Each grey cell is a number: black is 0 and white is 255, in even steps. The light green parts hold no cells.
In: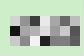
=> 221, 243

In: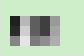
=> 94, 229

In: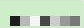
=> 71, 245

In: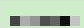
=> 79, 196

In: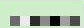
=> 138, 234

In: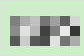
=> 65, 234

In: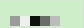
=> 15, 239

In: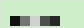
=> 209, 209

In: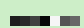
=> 7, 246

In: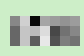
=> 220, 232
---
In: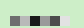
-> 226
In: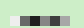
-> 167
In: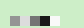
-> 249
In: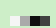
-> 65
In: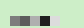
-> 220
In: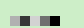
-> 1
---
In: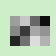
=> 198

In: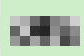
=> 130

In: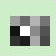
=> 106

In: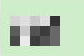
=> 201

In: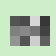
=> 75

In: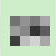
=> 146

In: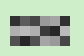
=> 153

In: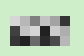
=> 195
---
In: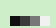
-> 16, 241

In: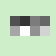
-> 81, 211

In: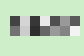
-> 67, 243

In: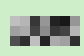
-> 191, 46

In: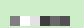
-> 127, 82

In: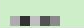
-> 173, 138
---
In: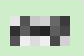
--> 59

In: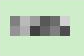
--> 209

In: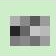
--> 155

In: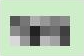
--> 139

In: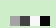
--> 8

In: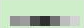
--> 210
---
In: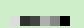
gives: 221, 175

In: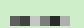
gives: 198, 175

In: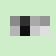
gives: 223, 201

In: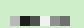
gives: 241, 185

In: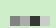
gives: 203, 172

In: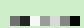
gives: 247, 217

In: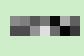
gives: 223, 170
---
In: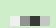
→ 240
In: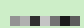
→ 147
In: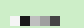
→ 245
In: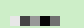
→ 231
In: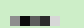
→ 142
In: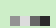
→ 147
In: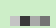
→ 196
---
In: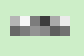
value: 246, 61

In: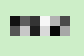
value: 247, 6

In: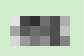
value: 226, 48

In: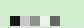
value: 239, 23

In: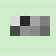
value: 217, 42

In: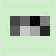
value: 199, 7

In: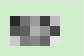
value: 228, 40

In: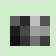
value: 191, 17

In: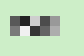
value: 240, 34

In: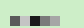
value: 196, 26
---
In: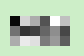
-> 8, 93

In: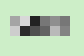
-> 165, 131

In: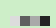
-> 220, 35

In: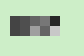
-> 68, 200

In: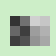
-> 51, 167

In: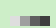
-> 222, 62

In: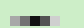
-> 168, 207

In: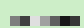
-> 126, 55

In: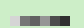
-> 213, 47

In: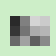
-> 42, 137
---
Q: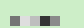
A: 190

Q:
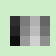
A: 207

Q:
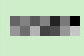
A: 178

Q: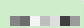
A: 244

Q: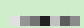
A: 115

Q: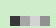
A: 211

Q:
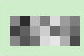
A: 115

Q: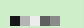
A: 236
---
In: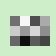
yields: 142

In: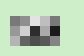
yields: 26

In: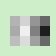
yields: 29

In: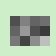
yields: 58

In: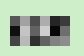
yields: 110

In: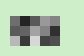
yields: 48
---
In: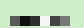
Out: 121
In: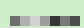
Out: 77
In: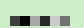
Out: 115
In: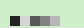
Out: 182
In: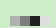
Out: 222
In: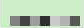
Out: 88
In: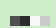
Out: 202
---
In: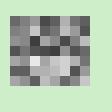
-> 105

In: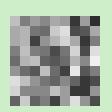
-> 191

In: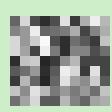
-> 101

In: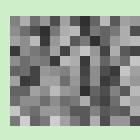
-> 129

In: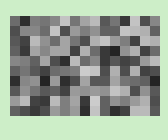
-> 108

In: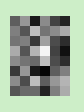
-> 94
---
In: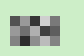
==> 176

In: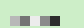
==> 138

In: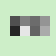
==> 148

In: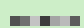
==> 164

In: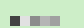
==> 160

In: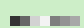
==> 168

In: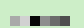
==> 142

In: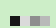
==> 142
